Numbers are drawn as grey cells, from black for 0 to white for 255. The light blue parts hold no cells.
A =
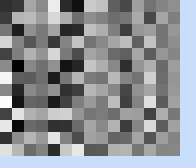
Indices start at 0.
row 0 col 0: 48
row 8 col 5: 65
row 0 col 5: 42
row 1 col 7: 142
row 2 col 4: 163
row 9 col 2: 177
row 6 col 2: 92
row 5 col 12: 175
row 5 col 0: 139
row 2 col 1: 29
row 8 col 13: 92
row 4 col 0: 66
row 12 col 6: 231
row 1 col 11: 170
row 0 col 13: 132
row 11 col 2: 180
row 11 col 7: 161
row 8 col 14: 161
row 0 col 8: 192
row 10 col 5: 50
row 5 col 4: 145
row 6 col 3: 110
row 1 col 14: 127
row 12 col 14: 135
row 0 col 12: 115
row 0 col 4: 236
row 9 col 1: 226
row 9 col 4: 205
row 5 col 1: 3
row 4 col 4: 214
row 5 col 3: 113
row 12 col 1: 183
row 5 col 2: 136
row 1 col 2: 186
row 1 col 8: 129
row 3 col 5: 132
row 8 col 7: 153

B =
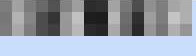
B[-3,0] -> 124
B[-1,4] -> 63
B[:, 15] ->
[174, 175, 149]
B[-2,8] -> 28
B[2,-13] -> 77
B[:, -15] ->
[162, 178, 169]
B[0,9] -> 163
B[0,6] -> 158
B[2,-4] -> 149
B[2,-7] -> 169
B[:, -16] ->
[124, 120, 123]
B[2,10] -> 104
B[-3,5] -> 130
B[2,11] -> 41
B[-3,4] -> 82
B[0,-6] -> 120

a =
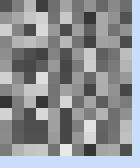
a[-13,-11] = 83
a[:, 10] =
[109, 82, 146, 76, 189, 180, 153, 71, 123, 144, 187, 192, 79]
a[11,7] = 215
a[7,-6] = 161
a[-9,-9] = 78
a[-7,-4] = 105
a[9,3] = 216
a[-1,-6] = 233
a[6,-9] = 81
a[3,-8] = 174
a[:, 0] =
[83, 148, 207, 133, 142, 154, 209, 132, 52, 211, 138, 139, 122]
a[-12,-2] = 145
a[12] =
[122, 179, 195, 198, 115, 233, 124, 53, 164, 168, 79]
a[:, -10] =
[126, 167, 133, 179, 102, 78, 139, 158, 124, 122, 91, 93, 179]
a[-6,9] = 146
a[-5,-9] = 181
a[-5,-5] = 109
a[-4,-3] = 179
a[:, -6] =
[163, 200, 75, 183, 81, 71, 74, 161, 213, 71, 71, 71, 233]
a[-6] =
[132, 158, 198, 200, 115, 161, 143, 69, 174, 146, 71]
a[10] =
[138, 91, 79, 79, 160, 71, 126, 225, 100, 113, 187]
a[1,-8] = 209
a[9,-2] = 110
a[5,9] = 122

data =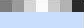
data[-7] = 124
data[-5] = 213
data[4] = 204

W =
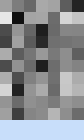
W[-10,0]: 160
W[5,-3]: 109
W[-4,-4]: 148
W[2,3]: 30
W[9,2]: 133
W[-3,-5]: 148
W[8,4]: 123
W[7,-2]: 198
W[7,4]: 106
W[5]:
[76, 146, 107, 31, 109, 141, 131]
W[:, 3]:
[169, 166, 30, 41, 153, 31, 148, 171, 137, 139]
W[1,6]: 196
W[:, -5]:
[104, 164, 102, 91, 118, 107, 129, 148, 144, 133]
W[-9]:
[231, 16, 164, 166, 108, 213, 196]
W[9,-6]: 63
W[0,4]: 163
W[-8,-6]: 149
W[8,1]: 107
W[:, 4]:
[163, 108, 106, 112, 121, 109, 112, 106, 123, 181]

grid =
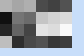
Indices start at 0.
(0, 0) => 180
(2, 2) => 68
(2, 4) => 220
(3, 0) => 190
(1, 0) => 16

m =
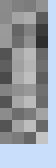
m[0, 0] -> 139
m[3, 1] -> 109
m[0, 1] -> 128
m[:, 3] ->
[145, 91, 59, 46, 104, 111, 94, 112, 106, 163, 104, 195]
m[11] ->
[132, 123, 102, 195]
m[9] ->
[140, 109, 123, 163]
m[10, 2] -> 189
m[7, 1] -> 144
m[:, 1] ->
[128, 163, 101, 109, 164, 160, 170, 144, 167, 109, 162, 123]
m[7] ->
[131, 144, 152, 112]

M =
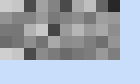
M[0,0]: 205
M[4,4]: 123
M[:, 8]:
[101, 159, 168, 111, 153]
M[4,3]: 139
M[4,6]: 119
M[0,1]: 198
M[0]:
[205, 198, 76, 162, 131, 74, 169, 191, 101, 39]
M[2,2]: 178
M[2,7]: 155
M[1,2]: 131
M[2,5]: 155
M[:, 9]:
[39, 153, 141, 148, 126]
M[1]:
[147, 131, 131, 154, 121, 132, 142, 120, 159, 153]
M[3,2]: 142

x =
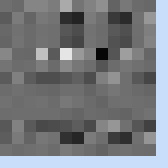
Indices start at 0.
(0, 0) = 111
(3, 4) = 111
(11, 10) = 46
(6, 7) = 77
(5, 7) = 110
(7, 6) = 110
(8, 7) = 107
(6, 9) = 147
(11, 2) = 100
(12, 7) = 108
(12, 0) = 113
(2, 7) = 114
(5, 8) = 85
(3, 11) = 110
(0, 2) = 133
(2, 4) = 111
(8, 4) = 108
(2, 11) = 111
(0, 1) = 106
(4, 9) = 85
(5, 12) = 107
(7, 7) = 101
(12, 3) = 114
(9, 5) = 106
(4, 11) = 129
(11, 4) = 114
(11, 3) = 119
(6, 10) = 111
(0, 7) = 130
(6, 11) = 88
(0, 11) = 107
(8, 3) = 113
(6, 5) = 86
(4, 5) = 229
